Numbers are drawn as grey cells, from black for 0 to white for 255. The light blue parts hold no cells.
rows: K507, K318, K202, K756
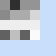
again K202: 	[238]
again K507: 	[148]
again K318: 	[171]
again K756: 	[97]
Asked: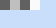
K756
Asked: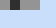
K507
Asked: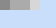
K318

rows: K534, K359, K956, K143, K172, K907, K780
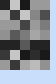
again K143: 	[145]
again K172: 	[35]
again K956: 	[154]
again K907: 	[25]
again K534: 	[154]
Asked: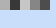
K359

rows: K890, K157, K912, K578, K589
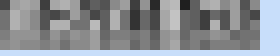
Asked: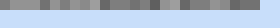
K578
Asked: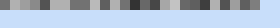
K912
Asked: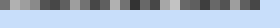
K157

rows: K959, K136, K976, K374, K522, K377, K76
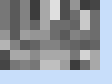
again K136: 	[109]
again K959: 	[60]
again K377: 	[168]
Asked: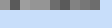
K374
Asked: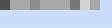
K377
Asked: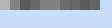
K522

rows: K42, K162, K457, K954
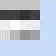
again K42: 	[197]
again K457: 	[236]
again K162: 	[63]
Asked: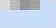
K954
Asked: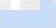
K457

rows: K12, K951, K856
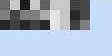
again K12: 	[200]
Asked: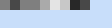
K951
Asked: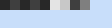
K856
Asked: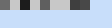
K12

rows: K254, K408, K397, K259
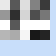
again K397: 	[255]
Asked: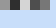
K408

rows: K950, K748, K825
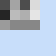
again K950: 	[77]
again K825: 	[135]
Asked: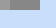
K825
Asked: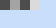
K950

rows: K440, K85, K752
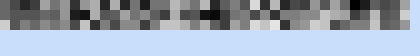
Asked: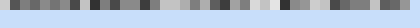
K752
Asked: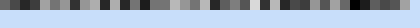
K440

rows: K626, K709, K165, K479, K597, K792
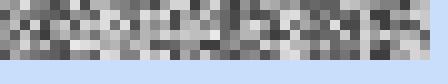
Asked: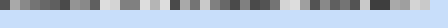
K709
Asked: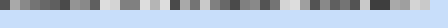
K792

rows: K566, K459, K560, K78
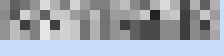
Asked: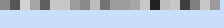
K459
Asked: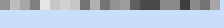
K78
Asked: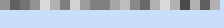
K566
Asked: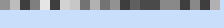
K560

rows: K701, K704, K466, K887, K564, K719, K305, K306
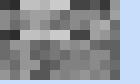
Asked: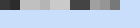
K887
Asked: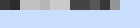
K701

